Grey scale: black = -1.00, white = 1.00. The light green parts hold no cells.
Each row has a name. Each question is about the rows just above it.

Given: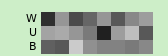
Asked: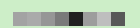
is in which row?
U
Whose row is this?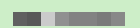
B
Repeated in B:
[0.02]

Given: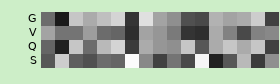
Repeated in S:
[-0.32]
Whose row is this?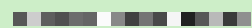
S
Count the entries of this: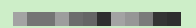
12
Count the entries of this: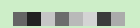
8
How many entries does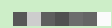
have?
7
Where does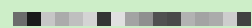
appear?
G

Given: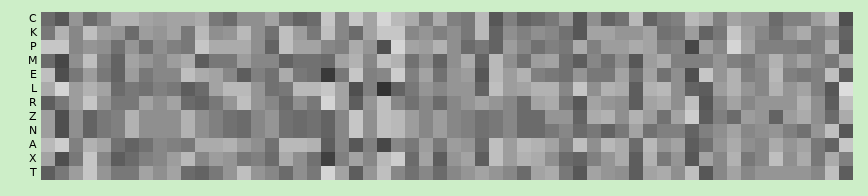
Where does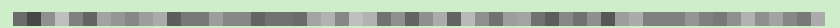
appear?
M
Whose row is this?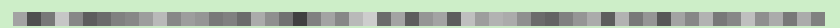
X
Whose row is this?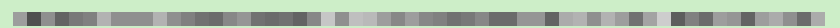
Z

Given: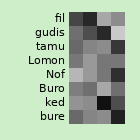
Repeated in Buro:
[-0.13]
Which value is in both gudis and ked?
[-0.39]
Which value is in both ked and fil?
[0.10]
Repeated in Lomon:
[-0.07]
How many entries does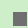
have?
1
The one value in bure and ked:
[0.10]
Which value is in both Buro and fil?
[0.31]

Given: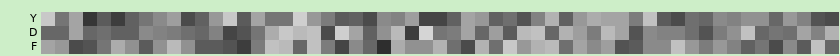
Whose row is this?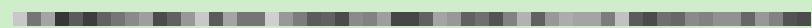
Y
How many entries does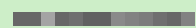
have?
13
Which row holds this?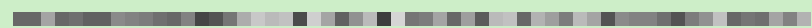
D
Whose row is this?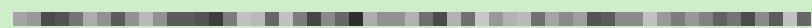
F
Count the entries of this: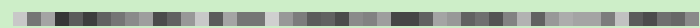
49

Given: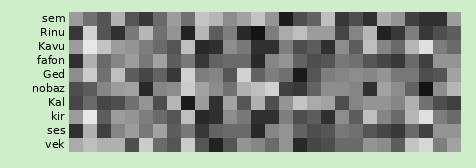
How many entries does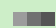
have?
3
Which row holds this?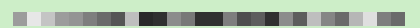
Kavu
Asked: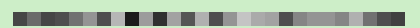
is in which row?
Kal

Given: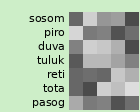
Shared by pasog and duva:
[0.01]
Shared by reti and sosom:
[-0.19]
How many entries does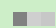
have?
3
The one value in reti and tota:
[-0.19]
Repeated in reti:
[-0.19]
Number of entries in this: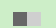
2
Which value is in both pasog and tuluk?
[0.01]

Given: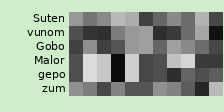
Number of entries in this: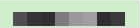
8
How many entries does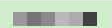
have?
6
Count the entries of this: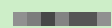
7
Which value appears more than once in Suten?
[0.08]
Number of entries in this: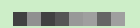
8
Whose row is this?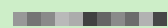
Suten
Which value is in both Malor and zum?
[-0.44]

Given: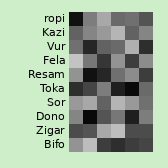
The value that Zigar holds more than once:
[-0.40]
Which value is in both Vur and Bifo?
[-0.64]
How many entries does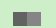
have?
2
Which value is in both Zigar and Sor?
[0.32]
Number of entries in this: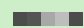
5
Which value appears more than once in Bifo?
[-0.52]
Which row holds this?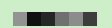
Resam

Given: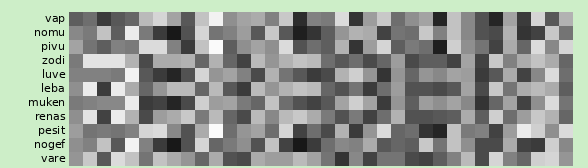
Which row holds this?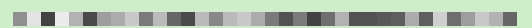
renas
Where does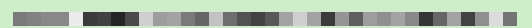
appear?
muken
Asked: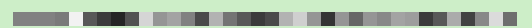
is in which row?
luve
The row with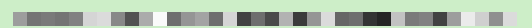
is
pesit
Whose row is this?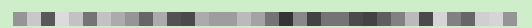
vare

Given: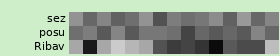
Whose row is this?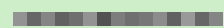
sez
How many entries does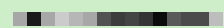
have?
15
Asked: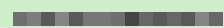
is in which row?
posu
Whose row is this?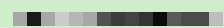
Ribav

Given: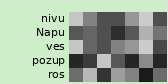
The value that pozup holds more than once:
[-0.70]
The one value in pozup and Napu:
[-0.32]
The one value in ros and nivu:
[0.02]

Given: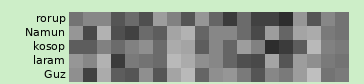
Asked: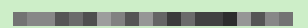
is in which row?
rorup
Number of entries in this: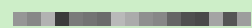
17
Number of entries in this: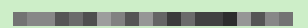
20

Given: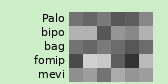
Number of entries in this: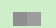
2
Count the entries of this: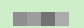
4
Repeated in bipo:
[0.40]
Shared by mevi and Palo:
[-0.10]

